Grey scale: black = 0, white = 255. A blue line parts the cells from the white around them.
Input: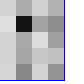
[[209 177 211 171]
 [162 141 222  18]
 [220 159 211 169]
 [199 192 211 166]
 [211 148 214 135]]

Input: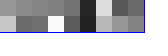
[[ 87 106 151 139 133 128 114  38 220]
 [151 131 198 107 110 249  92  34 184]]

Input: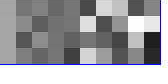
[[ 82 133 165 117 129 104 118  74 215 194]
 [254 231 166 139  94 113 117 222  79 148]
 [192  30 166  85 140 115  96 117  98  69]
 [136  39 166 126 101 117  64 212 155  83]]

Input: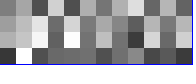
[[182  99 126 166  80 209  79 175 117 177 222 102]
 [121 183 158 189 228 108 213 122 169 134  93 182]
 [105 208 177 197 246  97 253 115 191 114  60 214]
 [ 89  59  55 255  80 105 108 112  80 112 137  72]]

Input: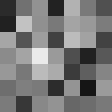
[[121  80  43 113 146  34 178]
 [153 124  33 194 144 121 164]
 [162  66 166  84 157  65 188]
 [ 33  88 139 164 234 154  79]
 [ 95 133 152 120 187 171  59]
 [ 21 155 110 127 122  44 148]
 [109 121 123  55 136 147 103]]

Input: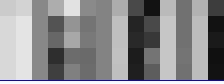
[[178  60 204 211 135 173 225 139 131 174  74  19 186 113]
 [189  19 216 228 135  84 147 116 131 191  35  72 199 113]
 [189  26 216 228 135 102 168 120 131 191  40  55 199 113]
 [189  15 216 228 135  46 107 105 131 192  28 116 199 115]
 [189  18 216 228 135  63 127 109 131 191  31  92 199 113]]

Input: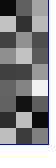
[[ 97 164  12]
 [ 49 186 194]
 [144  77  67]
 [194  90 142]
 [ 66 153  65]
 [132 241 100]
 [ 17  94  99]
 [190  12  46]
 [ 59 128 189]]

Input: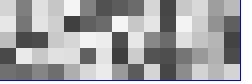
[[158 186 212 127 224 198 244 129  81  92 107 214  70 200 217]
 [146  95 231 118 227 207  64  96 107 244 199 229  73 243 206]
 [181  67 189  72  76 201 214 242 237  78 231 136 107 223 195]
 [177  75  73 234 200 225 223  96 227  62 204  83  78 117 153]
 [183 212 112 105 133 110 174 216 235 154  91 213  70 140 211]]
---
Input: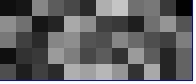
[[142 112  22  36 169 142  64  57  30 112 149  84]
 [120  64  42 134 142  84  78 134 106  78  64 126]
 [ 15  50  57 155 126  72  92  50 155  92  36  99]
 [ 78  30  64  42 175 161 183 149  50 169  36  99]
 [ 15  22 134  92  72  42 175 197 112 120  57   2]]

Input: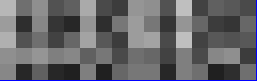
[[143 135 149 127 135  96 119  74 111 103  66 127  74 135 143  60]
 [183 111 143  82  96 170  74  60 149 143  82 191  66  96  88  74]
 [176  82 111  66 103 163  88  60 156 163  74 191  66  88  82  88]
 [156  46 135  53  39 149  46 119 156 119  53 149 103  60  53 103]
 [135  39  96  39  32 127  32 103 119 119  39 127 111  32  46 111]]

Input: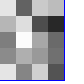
[[126 252 167 106]
 [182 222  77  40]
 [139 175 153 112]
 [229 133 208  83]
 [229  98 202 188]]

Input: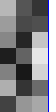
[[ 66 150 168]
 [ 30  99 230]
 [183  85  52]
 [156  73  79]
 [175  52 107]
 [135  37 197]
 [129  24 211]]

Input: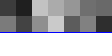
[[123  67 143 202  92 129  46]
 [ 60  31 194 171 150 111 105]]

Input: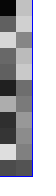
[[ 96 208]
 [ 96 201]
 [  6 193]
 [104 187]
 [ 47 152]
 [ 53 140]
 [214 134]
 [222 128]
 [173 122]
 [ 32 110]
 [ 76  83]]

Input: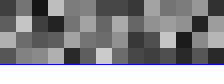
[[ 94 197  63  35 116 163 102 170 102 145 157 145  35 157]
 [ 86 130 138 176  41  94 203 108  71  63  79  41  86  41]
 [ 63 116  21 190 124 130  71  71  56 163 116 124 151  49]
 [176 108  86  94 163 116 108 145  56  79 197  27 138 182]]

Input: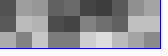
[[ 89 186 179  76  68 130 111  97 192 192]
 [ 82 158 151  97 105  68  61  89 144 164]
 [172 130 198 124 124 206 221 186 164 138]]
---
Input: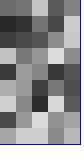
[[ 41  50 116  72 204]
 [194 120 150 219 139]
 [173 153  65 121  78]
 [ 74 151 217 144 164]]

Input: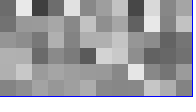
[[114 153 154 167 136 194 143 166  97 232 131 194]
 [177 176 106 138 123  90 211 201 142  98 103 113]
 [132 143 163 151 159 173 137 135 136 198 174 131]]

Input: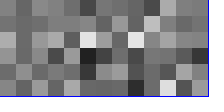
[[115 106 111 126 126 134  99 152  99 190 127 105 115]
 [148 105 137  74 154  33  67 110  73 119 115  90  55]
 [134 100 154 101 169 104 102 105  45 108 222  84 155]]

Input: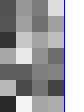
[[ 85 159 111 160]
 [167 233 144 108]
 [183  74 116  67]]

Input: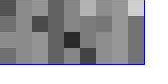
[[112 138  74  98 134 123 119 150 114]
 [112 138 148  98 134  67 142 150 114]]

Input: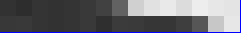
[[ 56  57  52  50  52  57  47  59  58  54  54  62  86 199 231]]

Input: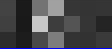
[[ 64  25 199  61  84  53  36]]

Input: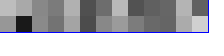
[[151  25 138 115 164  76 136 155 124 105 101 171 208]]
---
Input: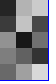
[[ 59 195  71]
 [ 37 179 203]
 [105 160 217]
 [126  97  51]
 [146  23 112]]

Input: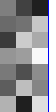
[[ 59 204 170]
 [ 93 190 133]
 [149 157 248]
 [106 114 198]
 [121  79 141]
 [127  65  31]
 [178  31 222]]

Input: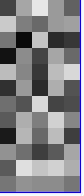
[[ 90 223 196 209 174]
 [ 26 182 105 188  62]
 [ 90 174 126 209 134]
 [ 68 166 231 154  97]
 [ 48 154  42 174  83]
 [118 146 140 140 118]
 [ 18 140  68 166 105]
 [188 134  55 188 216]
 [202 126 105 154 160]
 [146 111  62  90 166]
 [111  83 216  68  76]
 [118  10 196  42  55]]

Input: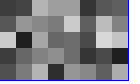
[[ 87 150 136 123 203  95 188 130]
 [ 80 123 180  46 150 136  95 173]
 [ 61 103 130 143 109  53  74  31]
 [ 61  68 180 158 158  53  87  95]
 [203  31 166 103 109  74 216 195]]

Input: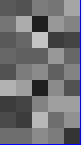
[[117 172  31 152 131]
 [178 159  31 139  82]
 [ 82 124 139  96 131]
 [110 110 139 124  52]
 [ 89 103 196  60  68]
 [103  96  96 152 103]
 [ 89  82 124 117 165]
 [ 60  68 131 159 159]
 [ 74  60 184 110 145]]

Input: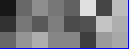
[[104 149 174 134 134  62 155 168]
 [ 50 119  89 126  75  81 196 174]
 [ 23 104 142 119  97 224  69 188]]

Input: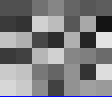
[[215 202 140  65 146 160 154]
 [202 194 120 101 146  51 221]
 [194 176  72  44 176  36 227]
 [ 80  80 114 134 101  87  93]
 [ 58  65 182 209 134 127 107]
 [ 58  51 209 188  87 168  20]]

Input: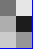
[[117 230]
 [203 150]
 [174  28]]

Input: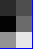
[[147 231]
 [  3 107]
 [ 43  78]]
